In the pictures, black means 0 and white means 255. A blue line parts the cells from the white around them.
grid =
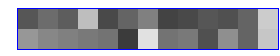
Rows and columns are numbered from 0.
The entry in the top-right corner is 204
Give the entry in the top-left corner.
86
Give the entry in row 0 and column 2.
93
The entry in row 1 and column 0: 151
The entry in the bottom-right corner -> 198
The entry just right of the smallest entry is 225
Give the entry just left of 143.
80
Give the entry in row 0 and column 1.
108

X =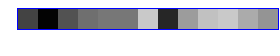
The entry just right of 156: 193
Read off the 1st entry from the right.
148
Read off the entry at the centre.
201
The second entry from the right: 171

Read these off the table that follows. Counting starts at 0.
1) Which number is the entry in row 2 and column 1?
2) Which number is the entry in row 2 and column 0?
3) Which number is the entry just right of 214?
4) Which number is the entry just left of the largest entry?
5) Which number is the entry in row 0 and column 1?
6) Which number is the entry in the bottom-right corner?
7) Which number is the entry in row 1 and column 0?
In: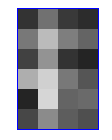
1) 147
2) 65
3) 100
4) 36
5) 113
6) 79
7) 120

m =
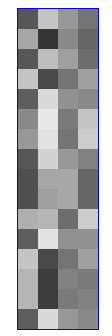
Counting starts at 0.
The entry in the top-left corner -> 87
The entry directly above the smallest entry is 196
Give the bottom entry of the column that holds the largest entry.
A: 218
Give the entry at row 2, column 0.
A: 87
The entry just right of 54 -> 137
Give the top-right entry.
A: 116
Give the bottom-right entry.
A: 137
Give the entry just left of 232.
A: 137
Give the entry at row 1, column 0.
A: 167
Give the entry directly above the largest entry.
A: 218
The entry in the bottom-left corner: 94
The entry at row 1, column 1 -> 54

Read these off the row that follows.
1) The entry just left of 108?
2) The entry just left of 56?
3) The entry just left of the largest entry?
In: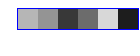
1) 56
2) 148
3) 108

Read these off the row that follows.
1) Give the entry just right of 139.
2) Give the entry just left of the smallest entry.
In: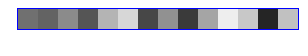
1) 85
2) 200
